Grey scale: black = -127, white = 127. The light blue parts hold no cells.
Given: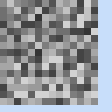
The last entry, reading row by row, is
12
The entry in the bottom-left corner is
52
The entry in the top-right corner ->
-2
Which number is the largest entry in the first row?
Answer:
82
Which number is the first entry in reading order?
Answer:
12
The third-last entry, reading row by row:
12
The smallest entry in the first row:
-59
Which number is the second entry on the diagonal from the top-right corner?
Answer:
66
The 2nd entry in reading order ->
66
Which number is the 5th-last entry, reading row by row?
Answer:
-15
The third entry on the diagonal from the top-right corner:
82

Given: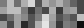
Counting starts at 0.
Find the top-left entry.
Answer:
-3
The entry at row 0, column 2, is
-16
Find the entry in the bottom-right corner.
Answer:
-112
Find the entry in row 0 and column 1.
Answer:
62
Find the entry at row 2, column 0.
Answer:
-55
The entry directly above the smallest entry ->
62
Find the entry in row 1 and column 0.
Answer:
33
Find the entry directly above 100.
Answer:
86
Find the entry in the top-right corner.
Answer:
-55
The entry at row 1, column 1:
62
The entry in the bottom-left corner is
21
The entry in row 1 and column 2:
62
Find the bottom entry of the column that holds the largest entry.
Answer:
100
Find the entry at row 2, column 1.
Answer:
-16
